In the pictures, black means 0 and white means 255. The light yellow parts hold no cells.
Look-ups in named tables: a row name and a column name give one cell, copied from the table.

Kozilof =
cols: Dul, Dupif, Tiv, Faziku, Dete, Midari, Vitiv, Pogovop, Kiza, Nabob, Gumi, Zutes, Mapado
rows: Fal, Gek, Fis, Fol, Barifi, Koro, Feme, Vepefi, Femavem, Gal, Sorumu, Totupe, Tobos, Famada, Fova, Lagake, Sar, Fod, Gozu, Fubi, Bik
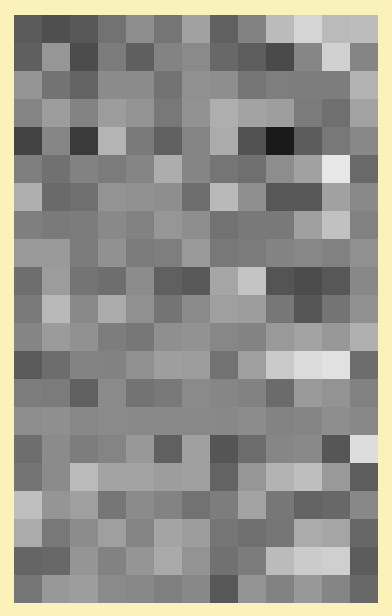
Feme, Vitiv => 110
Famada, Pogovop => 134
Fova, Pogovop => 136
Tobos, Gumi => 219
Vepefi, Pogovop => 114
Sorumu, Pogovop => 159
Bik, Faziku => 138

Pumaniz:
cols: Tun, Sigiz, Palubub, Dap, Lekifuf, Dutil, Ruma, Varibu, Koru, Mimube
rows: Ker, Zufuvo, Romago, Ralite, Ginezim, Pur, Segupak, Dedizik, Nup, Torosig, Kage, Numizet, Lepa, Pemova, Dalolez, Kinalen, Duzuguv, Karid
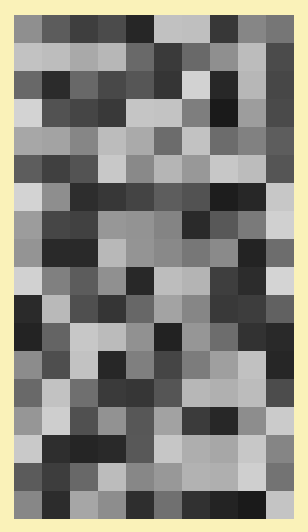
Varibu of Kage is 57
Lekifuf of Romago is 86
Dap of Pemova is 58
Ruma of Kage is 134
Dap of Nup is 184
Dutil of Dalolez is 162
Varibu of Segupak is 29
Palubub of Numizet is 199
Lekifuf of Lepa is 127
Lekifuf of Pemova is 54
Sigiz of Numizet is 100
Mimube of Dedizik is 208
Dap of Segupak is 55
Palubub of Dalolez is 80
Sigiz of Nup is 41
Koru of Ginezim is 129
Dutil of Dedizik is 132
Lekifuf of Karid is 46
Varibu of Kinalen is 167

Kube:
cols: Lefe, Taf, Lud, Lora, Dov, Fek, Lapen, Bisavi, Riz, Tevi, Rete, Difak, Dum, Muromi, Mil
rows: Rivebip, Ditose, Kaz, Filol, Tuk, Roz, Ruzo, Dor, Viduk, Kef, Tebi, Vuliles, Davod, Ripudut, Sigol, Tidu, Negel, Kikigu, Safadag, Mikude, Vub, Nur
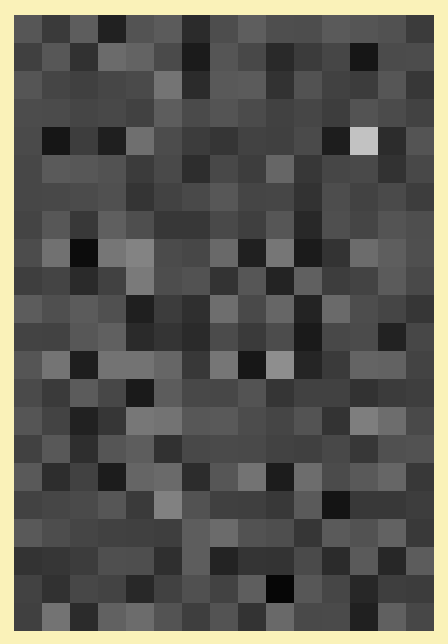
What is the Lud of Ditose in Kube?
49
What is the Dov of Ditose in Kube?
99
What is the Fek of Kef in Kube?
77
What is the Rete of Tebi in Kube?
35
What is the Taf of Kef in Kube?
68
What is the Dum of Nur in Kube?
32
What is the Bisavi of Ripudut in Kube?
71
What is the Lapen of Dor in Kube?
55
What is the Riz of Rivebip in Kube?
94
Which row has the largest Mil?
Mikude

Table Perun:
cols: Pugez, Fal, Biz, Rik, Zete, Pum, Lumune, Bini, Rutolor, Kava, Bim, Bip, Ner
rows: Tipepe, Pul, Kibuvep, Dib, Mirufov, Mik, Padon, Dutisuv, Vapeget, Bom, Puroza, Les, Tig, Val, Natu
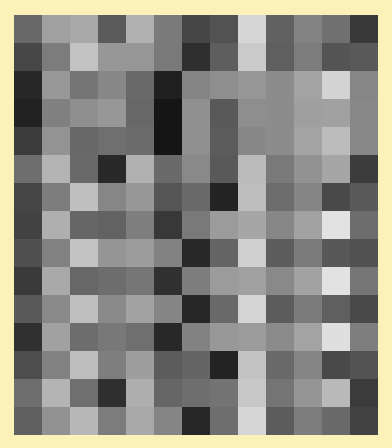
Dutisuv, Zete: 126
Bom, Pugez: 58
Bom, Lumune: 125
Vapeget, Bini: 100
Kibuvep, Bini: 142
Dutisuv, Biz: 102
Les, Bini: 152
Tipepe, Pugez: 104
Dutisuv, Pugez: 66
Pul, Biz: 194
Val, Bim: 149
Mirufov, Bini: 92
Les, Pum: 40

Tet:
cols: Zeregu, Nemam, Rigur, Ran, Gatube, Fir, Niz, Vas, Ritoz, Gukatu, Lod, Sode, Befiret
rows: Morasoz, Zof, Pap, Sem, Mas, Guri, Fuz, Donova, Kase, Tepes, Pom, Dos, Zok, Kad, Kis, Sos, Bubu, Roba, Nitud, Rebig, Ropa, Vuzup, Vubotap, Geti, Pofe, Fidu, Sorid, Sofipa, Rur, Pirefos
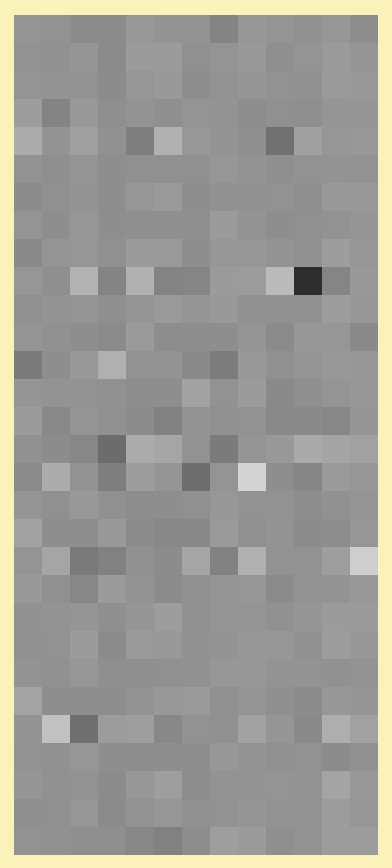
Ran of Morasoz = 139
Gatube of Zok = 146
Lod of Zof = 148
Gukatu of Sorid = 144
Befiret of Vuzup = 155
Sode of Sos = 164
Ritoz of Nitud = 144

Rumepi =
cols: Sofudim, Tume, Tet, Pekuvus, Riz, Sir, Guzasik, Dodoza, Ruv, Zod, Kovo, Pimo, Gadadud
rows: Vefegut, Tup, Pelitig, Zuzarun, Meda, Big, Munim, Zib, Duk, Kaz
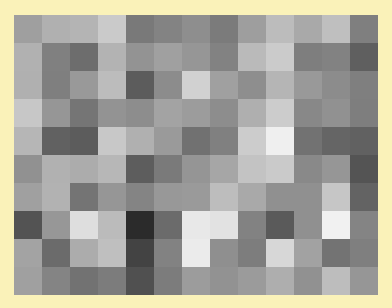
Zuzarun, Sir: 163
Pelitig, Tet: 153
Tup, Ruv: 186
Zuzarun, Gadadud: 126
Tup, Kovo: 126
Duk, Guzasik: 235
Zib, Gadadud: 132
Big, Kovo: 137
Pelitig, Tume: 127
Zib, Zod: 90
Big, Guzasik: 149
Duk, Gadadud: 127
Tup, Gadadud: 95
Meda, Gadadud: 97
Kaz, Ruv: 155
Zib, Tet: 222
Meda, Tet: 92

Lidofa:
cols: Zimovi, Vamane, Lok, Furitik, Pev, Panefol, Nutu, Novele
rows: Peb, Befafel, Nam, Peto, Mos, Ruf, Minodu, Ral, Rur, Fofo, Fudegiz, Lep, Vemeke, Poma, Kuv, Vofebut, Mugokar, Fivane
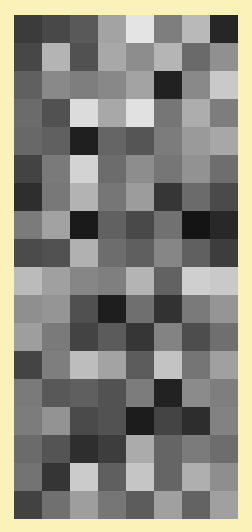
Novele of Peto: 125
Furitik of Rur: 109
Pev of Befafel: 141
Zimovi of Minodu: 46
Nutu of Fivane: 99
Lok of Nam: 126
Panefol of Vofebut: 101
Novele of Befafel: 144
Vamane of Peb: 72

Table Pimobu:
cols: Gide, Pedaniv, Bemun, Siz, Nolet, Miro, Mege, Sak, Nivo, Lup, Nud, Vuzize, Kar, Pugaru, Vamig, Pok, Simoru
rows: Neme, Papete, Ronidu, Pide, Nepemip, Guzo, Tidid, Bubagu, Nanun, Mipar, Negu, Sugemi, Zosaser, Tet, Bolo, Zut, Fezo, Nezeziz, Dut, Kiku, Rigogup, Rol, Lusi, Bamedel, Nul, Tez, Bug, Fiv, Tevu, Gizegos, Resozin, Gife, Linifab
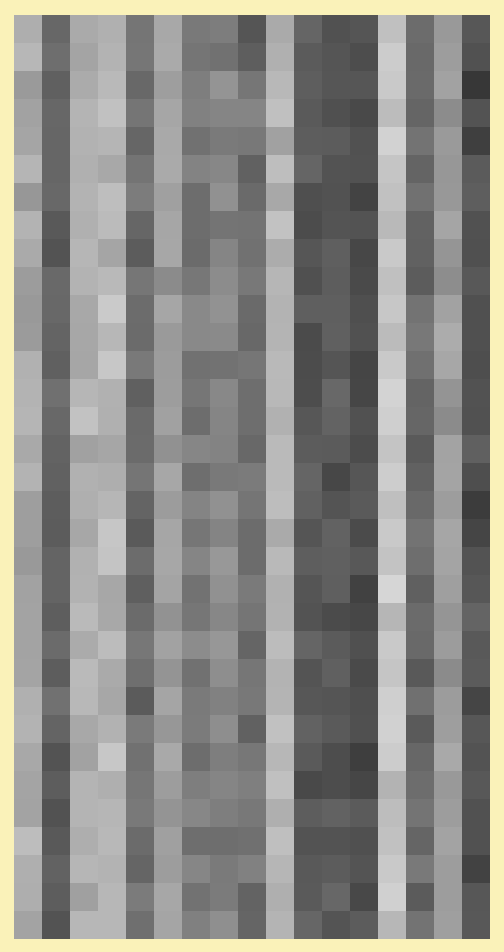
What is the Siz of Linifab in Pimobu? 183
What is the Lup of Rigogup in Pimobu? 177
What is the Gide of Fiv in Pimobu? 164
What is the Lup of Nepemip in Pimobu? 161
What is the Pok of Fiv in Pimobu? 153
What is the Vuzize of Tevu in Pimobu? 98
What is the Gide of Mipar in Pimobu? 156
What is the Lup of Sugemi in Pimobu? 180
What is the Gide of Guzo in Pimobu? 181
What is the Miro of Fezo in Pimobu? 167
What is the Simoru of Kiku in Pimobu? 83
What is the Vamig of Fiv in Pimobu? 109
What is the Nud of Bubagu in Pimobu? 76

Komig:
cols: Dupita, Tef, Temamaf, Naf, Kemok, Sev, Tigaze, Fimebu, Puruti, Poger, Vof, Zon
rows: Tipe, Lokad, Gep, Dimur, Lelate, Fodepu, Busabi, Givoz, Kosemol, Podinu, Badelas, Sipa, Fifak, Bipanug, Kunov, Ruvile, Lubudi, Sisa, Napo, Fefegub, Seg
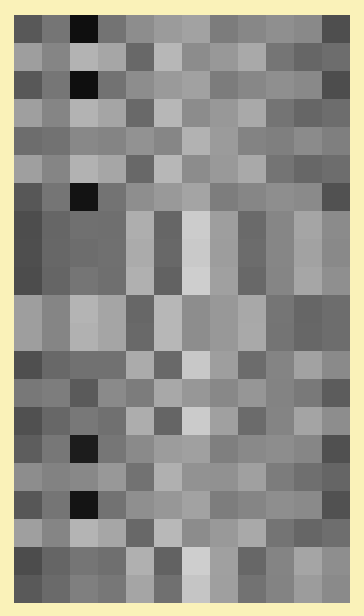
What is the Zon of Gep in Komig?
77
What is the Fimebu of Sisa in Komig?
125
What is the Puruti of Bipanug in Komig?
150
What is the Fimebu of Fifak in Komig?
158
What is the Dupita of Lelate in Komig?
109
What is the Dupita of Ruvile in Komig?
93
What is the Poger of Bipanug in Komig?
131
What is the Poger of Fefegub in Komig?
132
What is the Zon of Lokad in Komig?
109
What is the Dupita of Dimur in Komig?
159
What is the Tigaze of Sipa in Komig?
141
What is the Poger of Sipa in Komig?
116
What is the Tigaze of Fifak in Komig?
200
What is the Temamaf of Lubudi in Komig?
136
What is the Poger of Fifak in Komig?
132

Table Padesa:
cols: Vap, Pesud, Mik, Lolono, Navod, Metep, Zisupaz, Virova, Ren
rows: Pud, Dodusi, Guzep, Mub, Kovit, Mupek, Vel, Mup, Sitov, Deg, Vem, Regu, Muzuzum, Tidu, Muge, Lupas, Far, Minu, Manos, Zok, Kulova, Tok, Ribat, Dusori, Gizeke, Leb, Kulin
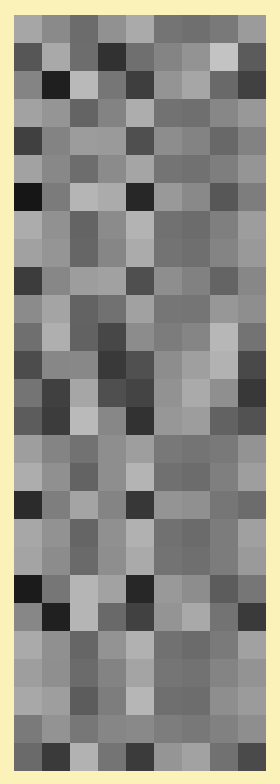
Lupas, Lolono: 142
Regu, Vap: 111
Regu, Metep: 124
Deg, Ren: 135
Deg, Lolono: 161
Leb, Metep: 125
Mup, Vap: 172
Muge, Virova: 98
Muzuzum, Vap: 76
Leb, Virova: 129
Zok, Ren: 154
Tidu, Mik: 166
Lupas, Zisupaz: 116
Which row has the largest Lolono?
Vel

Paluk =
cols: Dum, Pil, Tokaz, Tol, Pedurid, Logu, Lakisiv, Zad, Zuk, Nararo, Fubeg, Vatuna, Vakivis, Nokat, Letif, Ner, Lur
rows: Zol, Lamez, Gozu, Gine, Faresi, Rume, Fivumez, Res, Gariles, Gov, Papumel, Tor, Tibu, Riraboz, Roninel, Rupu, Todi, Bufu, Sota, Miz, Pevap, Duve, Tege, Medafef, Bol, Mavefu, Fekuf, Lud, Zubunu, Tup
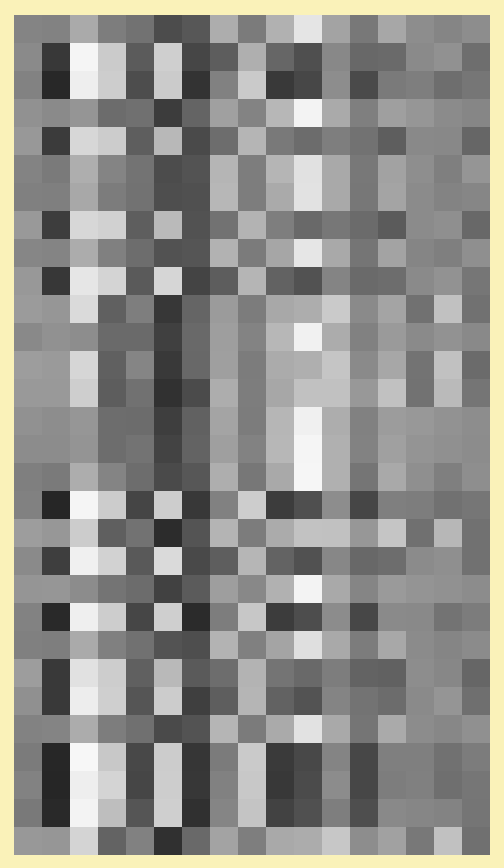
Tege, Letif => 139
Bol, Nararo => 98
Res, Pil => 61
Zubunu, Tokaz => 243
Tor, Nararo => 183
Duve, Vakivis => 71
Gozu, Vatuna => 141
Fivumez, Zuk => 125
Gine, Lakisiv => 100

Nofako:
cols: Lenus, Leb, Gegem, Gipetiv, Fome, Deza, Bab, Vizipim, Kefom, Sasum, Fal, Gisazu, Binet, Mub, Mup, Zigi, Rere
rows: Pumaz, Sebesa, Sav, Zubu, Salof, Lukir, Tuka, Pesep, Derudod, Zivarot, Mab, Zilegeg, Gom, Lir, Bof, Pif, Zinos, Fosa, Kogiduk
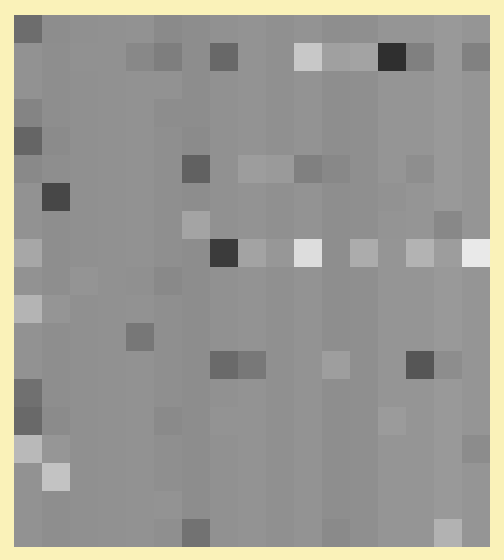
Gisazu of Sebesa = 160
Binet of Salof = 143
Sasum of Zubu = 144
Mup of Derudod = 179
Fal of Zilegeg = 147
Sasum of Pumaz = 144
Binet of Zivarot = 143
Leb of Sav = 142
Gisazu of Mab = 142
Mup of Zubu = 149
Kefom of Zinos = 147
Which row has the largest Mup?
Derudod

